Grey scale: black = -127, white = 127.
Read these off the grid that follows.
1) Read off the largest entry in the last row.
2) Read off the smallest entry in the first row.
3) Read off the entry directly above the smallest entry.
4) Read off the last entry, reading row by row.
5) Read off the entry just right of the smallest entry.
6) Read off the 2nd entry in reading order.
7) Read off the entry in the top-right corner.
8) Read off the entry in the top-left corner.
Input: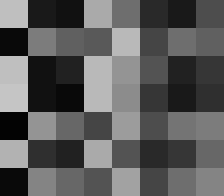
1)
34
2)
-110
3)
69
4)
4
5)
20
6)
-102
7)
-50
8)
63

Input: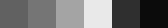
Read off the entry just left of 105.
36
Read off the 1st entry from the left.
-30
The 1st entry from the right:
-116

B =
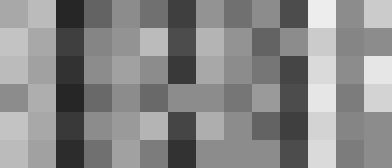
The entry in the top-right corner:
75
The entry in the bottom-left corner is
59
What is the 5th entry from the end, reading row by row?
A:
12
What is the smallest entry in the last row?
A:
-83
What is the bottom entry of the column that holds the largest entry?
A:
90
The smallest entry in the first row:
-89
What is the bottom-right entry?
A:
12
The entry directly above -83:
-70
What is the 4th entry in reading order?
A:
-28
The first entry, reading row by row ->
40
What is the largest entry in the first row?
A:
109
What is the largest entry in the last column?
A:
102
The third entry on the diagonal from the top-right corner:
90
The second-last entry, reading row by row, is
-3
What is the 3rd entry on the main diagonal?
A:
-77
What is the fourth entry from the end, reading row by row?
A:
-51
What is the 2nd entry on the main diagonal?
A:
40

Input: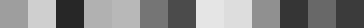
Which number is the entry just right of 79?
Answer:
-88
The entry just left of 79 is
30

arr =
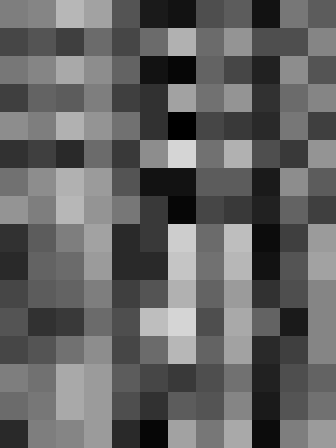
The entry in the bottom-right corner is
27
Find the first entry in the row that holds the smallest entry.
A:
13
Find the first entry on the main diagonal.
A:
-1
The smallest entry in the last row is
-121
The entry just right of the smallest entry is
-57
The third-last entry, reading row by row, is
-115
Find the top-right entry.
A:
-35
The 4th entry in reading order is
34
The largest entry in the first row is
55
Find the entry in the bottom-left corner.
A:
-86
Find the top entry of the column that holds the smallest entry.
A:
-109
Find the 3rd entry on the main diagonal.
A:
41
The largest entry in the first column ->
20
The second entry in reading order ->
5
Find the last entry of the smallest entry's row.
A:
-64
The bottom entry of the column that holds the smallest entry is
34

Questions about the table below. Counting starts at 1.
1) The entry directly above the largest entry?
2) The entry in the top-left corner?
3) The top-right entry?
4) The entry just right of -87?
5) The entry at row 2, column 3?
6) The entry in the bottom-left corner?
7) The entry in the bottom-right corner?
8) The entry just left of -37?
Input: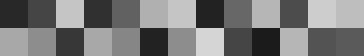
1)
-93
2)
-87
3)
62
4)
-58
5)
-72
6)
40
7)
-37
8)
-44

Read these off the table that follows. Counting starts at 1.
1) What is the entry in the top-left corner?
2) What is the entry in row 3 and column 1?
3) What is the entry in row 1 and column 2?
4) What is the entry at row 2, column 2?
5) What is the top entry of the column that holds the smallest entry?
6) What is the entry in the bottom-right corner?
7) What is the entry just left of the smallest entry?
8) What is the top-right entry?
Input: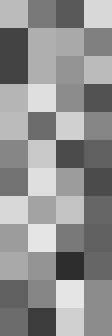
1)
59
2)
-60
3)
-6
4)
47
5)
-38
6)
12
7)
20
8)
88

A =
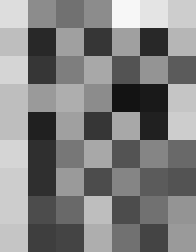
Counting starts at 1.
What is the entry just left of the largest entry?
12
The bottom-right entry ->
26
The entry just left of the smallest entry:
12
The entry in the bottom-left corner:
69
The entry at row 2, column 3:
32
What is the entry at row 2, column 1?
62
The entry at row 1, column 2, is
12
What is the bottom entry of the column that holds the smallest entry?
-14
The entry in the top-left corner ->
93
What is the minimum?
-108
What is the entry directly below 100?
-87
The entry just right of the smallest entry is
-102
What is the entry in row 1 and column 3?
-14
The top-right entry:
77
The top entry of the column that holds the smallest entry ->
119
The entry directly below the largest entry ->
32
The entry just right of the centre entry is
40

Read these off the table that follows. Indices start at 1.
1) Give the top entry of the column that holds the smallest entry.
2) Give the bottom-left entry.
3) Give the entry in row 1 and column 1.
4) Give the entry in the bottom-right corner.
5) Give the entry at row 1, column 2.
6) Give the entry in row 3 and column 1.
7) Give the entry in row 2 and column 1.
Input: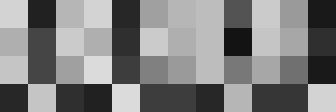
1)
-44
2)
-88
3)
83
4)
83
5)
-94
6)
69
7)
47

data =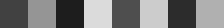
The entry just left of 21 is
-62
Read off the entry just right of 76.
-83

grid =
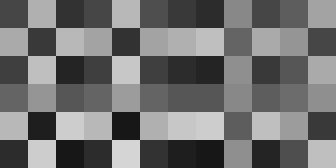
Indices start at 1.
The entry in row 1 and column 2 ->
48
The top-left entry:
-57
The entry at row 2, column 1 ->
42
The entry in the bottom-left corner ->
-83
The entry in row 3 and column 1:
-64
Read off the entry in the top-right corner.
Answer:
35
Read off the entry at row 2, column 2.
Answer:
-70
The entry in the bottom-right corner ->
63
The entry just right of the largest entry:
-77
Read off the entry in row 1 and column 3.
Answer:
-77

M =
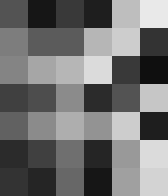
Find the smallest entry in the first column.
-84
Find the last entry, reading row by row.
83
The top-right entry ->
105
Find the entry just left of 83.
32
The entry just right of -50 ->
11
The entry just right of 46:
19
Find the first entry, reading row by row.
-44
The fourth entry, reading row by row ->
-97
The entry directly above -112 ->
-76
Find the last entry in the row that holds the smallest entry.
-112
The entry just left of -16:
-63
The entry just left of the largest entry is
62
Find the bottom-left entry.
-76
